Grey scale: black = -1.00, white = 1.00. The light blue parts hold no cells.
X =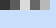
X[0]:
-0.59
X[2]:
0.72
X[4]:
0.44

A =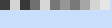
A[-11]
-0.52
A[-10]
0.67
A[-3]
0.30

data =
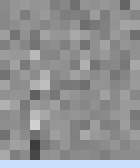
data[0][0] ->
0.08
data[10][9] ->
0.14
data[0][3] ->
0.15
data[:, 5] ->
[-0.01, 0.09, 0.11, 0.18, 0.11, 0.04, 0.15, 0.07, 0.01, -0.06, 0.25, 0.16, 0.18, 0.25, 0.06, 0.15]
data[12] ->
[0.11, 0.11, 0.05, 0.63, 0.10, 0.18, 0.18, 0.01, -0.05, 0.23, 0.00, 0.02, 0.23, 0.02]
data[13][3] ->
-0.13
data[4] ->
[0.00, 0.15, 0.05, -0.09, 0.08, 0.11, 0.00, 0.16, -0.09, 0.13, 0.27, 0.04, 0.17, 0.13]
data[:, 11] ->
[0.14, 0.17, 0.15, 0.20, 0.04, 0.08, 0.07, -0.07, 0.05, 0.09, 0.09, 0.18, 0.02, 0.06, 0.16, 0.08]
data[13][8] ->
0.32
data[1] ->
[0.07, 0.18, -0.02, 0.14, 0.21, 0.09, -0.01, 0.00, -0.01, 0.22, -0.01, 0.17, 0.12, 0.04]
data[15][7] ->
0.09
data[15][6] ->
0.03
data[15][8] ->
0.10
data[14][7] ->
0.03
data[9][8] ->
0.10
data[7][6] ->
0.13
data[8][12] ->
0.10
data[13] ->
[-0.11, 0.20, 0.09, -0.13, 0.04, 0.25, 0.18, 0.01, 0.32, 0.20, 0.17, 0.06, 0.13, 0.24]
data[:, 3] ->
[0.15, 0.14, 0.12, -0.06, -0.09, 0.45, 0.17, 0.10, 0.38, -0.24, 0.21, 0.45, 0.63, -0.13, -0.53, -0.44]
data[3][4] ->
0.27
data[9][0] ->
0.13
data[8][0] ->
0.27
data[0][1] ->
0.16
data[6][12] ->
-0.06
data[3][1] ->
-0.09
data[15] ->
[0.32, -0.01, 0.10, -0.44, 0.14, 0.15, 0.03, 0.09, 0.10, 0.07, -0.01, 0.08, 0.10, 0.10]
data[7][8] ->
0.17

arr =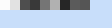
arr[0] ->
0.98
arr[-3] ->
-0.70
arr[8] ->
-0.33
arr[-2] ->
-0.29

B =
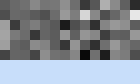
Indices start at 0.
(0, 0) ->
-0.28
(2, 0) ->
0.25
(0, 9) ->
-0.32
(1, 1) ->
-0.18
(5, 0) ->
-0.47
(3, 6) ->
0.17
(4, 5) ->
-0.27
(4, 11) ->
0.19
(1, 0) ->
-0.39
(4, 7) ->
0.16
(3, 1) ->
-0.04
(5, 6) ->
-0.15
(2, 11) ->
0.19
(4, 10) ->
-0.13
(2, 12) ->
0.12
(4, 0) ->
0.25
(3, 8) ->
0.17
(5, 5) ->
-0.11
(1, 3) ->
-0.29
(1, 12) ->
0.03
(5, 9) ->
-0.12
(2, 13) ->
-0.27
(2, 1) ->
-0.54
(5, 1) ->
-0.21
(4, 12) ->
-0.06
